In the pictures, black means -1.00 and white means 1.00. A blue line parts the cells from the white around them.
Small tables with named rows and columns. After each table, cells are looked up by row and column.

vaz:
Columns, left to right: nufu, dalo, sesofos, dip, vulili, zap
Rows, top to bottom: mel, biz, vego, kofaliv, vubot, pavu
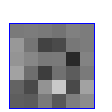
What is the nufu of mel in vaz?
-0.04
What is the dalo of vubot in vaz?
-0.42
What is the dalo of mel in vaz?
-0.03
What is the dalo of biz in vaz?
-0.08
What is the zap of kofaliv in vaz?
-0.04
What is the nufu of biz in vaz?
0.19
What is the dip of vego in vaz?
-0.04
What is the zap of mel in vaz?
-0.03
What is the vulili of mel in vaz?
0.00
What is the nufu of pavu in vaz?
-0.26
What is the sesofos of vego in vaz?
-0.05

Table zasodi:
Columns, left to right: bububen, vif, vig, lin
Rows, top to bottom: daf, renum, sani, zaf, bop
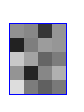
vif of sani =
0.28
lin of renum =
0.18
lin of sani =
-0.03
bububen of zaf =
0.16
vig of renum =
0.22
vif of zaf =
-0.72
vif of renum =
-0.01
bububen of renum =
-0.73
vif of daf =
0.06
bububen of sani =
0.57

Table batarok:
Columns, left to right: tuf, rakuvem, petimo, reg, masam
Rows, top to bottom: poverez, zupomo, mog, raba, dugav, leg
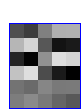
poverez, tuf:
-0.38
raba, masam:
-0.99
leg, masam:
-0.31
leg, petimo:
-0.05
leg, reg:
-0.21
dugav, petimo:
0.05
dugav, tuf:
-0.10
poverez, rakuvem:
-0.52
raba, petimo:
-0.40
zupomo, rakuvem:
0.67
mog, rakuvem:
-0.98
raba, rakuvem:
0.74
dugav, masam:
-0.04
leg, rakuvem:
0.08
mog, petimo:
0.14
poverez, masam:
0.38
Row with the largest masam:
mog

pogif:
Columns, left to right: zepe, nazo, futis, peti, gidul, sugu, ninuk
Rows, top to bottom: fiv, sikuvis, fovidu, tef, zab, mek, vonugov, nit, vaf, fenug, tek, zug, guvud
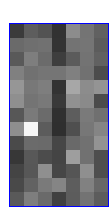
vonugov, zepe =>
-0.32
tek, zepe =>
-0.47
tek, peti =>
-0.45
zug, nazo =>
-0.23
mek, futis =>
-0.05
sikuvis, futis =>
-0.11
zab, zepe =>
0.18
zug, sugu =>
0.01
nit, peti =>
-0.63
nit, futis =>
-0.28
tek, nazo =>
-0.32
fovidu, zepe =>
-0.30
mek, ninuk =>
-0.41
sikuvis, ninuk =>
-0.28
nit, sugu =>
-0.07
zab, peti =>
-0.60
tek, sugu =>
0.12
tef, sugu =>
-0.11
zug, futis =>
-0.04

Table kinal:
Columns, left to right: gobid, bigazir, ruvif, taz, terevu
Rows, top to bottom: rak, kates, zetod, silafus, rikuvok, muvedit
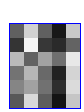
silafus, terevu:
0.66
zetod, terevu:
0.82
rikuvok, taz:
-0.64
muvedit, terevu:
0.55
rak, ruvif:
-0.25
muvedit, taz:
-0.84
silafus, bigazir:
0.43
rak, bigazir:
0.64
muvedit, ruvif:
-0.27
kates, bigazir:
0.92
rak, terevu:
0.58
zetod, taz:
-0.13

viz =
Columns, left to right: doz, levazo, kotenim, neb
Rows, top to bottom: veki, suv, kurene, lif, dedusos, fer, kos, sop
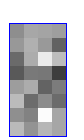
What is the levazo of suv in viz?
0.38
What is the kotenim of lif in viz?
-0.07
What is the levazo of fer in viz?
-0.15
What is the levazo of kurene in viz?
0.35
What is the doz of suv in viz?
0.19
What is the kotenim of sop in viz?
0.43
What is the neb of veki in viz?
0.24
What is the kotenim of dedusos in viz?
-0.22
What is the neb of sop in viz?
0.30
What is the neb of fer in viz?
-0.16
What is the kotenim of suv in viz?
0.20
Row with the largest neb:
kurene

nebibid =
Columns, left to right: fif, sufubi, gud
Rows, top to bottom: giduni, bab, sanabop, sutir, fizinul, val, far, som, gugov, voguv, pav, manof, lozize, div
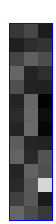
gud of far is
-0.89
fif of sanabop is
-0.46
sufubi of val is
-0.20
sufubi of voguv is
-0.68
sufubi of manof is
-0.30
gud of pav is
-0.37
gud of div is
-0.56

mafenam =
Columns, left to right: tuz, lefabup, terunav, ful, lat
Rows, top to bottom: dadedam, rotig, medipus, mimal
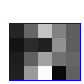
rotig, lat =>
-0.26
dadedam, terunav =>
0.53
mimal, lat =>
-0.24
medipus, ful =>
-0.11
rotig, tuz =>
-0.84
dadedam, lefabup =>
-0.20

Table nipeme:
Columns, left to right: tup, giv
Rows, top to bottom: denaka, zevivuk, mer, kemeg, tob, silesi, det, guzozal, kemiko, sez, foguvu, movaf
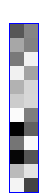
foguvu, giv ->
0.78
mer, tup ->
-0.05
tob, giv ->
0.68
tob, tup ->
0.40
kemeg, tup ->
0.89
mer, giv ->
0.90
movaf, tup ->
0.91
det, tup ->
0.97
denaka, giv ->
0.04
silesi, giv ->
0.69
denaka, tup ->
-0.32
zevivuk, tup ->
0.31
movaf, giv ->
-0.47
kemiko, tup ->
-0.08
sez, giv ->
-0.33
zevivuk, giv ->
0.02
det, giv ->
-0.01
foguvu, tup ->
0.47
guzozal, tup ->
-0.99

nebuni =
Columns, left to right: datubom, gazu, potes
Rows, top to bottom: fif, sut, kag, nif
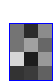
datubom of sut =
-0.09
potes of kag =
0.20
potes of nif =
-0.24
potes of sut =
-0.19
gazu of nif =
-0.54
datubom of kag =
0.68
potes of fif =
0.10
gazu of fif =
-0.66
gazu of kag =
-0.77
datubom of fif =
-0.09
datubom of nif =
-0.60
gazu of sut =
0.26

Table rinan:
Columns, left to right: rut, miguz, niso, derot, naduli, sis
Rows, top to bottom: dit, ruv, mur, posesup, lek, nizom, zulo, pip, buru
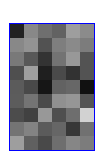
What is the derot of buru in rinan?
-0.14
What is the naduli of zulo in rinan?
-0.14
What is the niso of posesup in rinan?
-0.76
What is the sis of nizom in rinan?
-0.34
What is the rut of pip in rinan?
-0.09
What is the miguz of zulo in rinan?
-0.49
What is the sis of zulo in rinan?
0.65
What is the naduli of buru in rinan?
0.05
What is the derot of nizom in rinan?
0.13
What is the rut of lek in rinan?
-0.29
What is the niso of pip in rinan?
-0.29
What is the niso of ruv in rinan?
-0.36
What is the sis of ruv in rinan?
-0.03
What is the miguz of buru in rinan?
-0.25
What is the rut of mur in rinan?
-0.05
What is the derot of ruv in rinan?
-0.01
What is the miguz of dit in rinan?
0.07

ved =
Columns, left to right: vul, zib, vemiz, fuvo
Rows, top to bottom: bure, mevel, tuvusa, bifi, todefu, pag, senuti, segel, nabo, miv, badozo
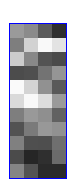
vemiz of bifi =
-0.10
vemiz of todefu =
0.14
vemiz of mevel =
0.95
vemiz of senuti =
0.12
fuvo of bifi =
0.17
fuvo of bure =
-0.64
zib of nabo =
-0.38
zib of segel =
-0.04
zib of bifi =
-0.38
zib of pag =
0.95
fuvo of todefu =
-0.30

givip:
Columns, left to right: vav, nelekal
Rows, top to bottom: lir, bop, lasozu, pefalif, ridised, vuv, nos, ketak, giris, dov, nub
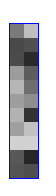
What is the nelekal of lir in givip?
0.50
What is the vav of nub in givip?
-0.34
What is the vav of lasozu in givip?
-0.41
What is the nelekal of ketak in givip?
0.51
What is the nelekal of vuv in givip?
0.11
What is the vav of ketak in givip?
0.25
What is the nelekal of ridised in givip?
-0.14
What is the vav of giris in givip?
0.64
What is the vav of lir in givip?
-0.04
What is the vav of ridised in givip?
0.43
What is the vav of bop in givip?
-0.43
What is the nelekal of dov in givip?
-0.70
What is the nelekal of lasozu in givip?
-0.67
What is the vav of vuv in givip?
0.24
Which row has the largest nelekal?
giris

